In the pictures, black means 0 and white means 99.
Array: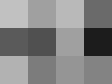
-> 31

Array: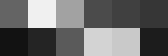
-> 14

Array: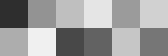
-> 93

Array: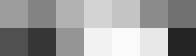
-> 21

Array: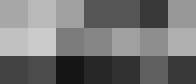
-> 79

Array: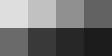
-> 22
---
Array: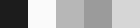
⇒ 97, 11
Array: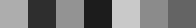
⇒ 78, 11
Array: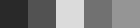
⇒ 85, 16
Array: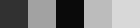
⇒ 84, 4
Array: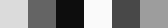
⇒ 97, 5
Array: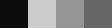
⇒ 79, 5
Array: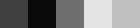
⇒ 88, 4
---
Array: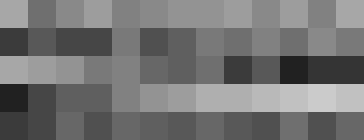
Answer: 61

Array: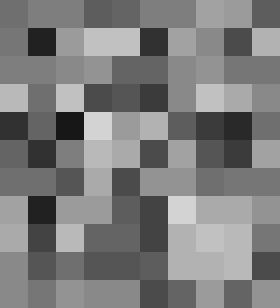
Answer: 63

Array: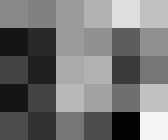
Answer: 69

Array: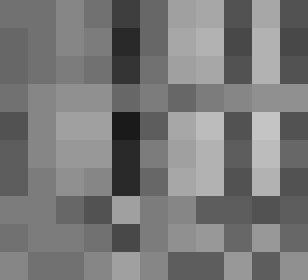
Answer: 32

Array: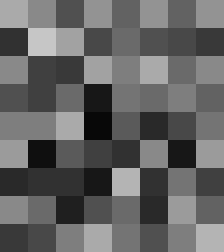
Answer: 57

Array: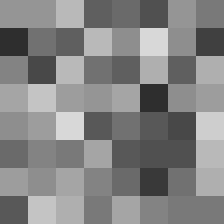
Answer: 31

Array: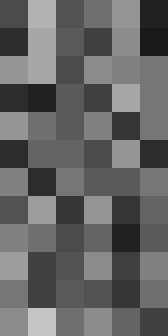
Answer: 43
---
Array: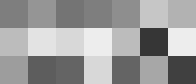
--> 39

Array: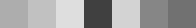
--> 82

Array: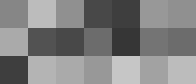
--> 77

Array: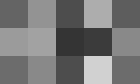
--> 30

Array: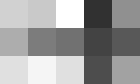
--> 87

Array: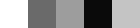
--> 61

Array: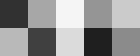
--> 85
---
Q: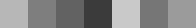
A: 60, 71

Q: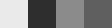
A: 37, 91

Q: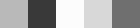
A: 43, 72

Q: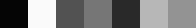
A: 57, 2

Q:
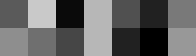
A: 47, 55

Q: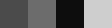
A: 80, 29

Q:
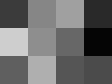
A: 16, 37

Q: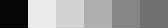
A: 44, 2

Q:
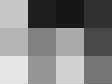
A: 19, 89

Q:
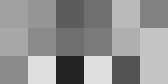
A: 50, 54
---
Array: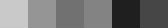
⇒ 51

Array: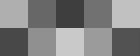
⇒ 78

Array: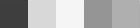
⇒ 95

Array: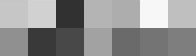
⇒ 41

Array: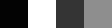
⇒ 99

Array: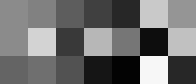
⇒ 1

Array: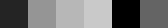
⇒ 78
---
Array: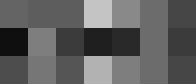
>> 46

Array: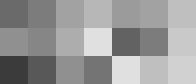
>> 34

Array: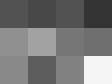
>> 36

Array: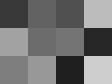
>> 59

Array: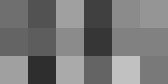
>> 18

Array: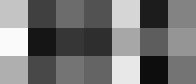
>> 28

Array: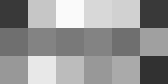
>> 90

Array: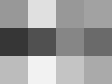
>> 94

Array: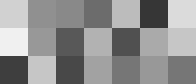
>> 77

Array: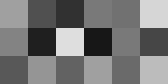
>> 58
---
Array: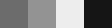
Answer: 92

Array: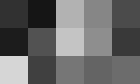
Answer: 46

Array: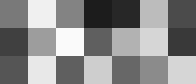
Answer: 37

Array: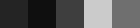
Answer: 24

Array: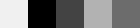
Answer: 26

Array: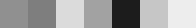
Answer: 85
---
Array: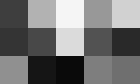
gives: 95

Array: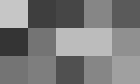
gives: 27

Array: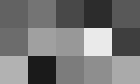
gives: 28

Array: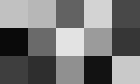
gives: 38

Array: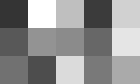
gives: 74

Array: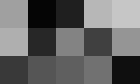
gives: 12

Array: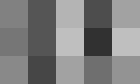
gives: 70
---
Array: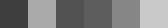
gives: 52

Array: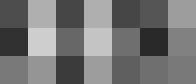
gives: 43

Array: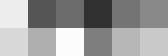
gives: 71

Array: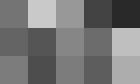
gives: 36

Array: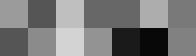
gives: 3

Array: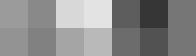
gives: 32
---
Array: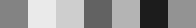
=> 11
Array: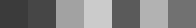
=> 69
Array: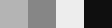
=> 92
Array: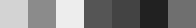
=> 13
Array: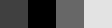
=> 40
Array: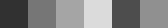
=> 30
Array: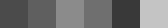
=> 22
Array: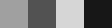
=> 83
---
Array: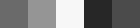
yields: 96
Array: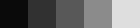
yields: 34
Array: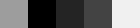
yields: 14
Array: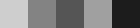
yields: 33
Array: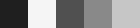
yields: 31
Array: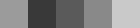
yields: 35
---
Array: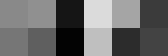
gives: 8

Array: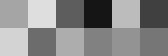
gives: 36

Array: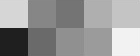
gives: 45

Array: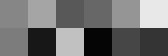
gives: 34

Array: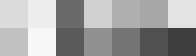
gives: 41

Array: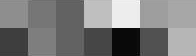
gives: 38

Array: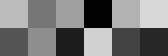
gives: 62

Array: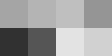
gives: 74

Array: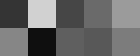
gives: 27
